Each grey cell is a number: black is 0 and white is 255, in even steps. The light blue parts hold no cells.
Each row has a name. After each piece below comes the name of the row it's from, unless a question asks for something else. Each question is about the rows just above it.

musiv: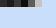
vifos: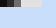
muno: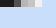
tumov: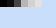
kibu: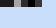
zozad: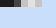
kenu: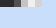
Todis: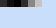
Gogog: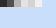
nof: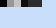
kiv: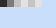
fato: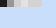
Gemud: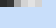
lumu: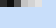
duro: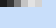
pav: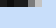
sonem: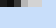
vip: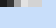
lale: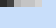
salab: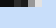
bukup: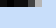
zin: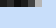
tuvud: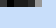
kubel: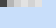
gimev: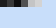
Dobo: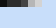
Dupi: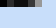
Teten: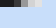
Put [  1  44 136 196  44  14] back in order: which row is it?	Todis
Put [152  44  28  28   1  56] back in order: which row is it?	tuvud

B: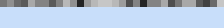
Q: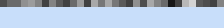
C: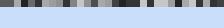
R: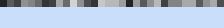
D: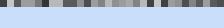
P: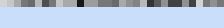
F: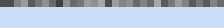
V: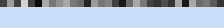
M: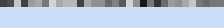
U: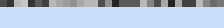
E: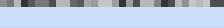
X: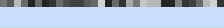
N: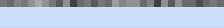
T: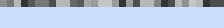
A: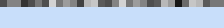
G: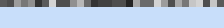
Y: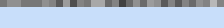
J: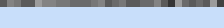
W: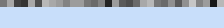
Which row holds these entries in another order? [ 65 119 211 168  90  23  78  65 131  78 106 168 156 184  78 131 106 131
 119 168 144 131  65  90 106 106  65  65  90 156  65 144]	Q
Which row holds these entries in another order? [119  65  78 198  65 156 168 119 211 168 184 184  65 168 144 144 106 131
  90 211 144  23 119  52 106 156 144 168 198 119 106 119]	M

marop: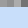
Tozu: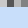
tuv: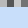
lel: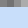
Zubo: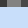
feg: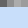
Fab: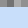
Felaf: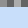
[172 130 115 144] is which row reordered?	lel
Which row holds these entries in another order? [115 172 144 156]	marop
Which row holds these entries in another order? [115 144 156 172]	marop
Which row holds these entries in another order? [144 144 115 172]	Fab

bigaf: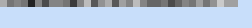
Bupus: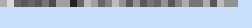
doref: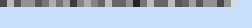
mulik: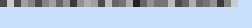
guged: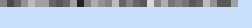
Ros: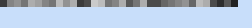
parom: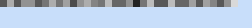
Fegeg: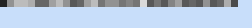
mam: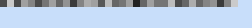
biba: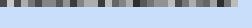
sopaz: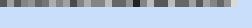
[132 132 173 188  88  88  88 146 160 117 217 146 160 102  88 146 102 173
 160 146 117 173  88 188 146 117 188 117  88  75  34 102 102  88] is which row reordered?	parom
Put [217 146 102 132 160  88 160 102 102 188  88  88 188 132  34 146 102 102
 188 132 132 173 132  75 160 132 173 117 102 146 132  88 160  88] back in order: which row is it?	sopaz
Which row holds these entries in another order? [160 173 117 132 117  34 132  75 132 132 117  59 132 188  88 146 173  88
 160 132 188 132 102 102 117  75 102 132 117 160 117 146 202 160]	bigaf
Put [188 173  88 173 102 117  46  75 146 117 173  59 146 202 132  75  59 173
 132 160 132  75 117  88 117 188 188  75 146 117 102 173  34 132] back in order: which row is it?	Ros
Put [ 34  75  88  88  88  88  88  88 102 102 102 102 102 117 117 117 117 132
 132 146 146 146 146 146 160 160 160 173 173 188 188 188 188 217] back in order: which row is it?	Fegeg
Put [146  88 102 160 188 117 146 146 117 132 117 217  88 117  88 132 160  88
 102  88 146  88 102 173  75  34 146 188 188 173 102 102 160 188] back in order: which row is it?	Fegeg
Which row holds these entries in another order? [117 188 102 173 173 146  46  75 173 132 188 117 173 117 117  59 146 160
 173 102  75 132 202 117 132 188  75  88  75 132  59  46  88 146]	biba

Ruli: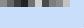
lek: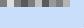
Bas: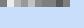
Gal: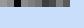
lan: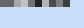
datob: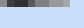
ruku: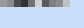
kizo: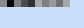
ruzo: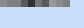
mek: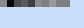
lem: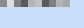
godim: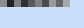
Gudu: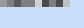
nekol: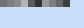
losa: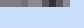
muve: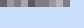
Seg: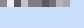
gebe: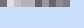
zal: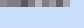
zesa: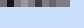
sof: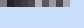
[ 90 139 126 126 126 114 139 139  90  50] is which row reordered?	losa
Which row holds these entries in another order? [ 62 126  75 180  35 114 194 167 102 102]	lan
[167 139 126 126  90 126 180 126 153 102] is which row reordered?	zal
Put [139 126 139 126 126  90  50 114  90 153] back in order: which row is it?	ruzo
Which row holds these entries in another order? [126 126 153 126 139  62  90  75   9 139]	mek
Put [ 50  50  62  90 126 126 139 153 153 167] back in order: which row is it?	datob

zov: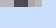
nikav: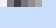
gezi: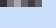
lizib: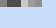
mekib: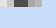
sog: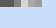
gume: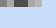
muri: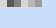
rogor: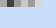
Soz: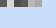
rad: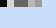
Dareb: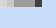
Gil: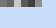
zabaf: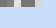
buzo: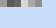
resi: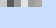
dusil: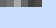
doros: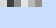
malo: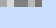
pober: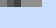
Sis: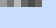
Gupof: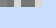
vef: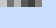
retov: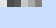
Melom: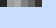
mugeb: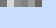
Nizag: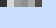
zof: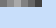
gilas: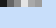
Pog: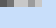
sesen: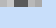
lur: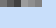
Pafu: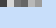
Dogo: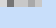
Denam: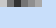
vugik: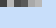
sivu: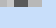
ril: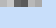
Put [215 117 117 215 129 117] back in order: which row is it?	Gupof
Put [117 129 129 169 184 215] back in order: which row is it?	malo
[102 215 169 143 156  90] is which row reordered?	buzo
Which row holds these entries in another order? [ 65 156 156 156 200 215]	Dareb

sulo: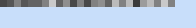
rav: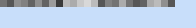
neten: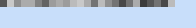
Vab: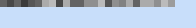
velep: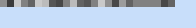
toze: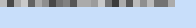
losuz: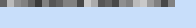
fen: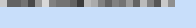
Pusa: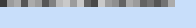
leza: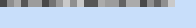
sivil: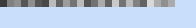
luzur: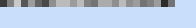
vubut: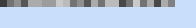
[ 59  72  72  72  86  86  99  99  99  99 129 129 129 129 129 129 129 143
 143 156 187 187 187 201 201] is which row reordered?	sulo
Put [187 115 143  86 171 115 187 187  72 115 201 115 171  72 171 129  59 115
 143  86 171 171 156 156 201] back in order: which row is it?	vubut
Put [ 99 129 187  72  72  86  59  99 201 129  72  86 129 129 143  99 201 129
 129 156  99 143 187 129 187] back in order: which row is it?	sulo
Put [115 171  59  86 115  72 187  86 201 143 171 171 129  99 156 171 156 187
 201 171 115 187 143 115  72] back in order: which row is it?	neten
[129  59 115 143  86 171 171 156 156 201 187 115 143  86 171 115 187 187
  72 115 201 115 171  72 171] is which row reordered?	vubut
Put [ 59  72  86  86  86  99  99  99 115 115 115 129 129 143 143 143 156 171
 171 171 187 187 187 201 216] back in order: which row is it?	sivil
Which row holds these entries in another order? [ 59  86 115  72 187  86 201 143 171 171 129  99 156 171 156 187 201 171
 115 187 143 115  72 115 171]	neten

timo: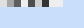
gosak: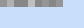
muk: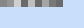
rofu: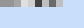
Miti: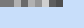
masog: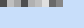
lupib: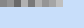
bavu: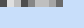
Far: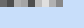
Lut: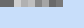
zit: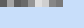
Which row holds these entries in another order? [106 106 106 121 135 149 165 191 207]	muk
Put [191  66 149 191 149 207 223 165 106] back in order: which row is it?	rofu
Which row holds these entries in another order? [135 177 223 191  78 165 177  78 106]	Far
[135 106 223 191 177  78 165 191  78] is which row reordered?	masog
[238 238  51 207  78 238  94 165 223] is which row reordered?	timo
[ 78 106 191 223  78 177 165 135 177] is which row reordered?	Far
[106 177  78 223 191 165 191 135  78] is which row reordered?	masog

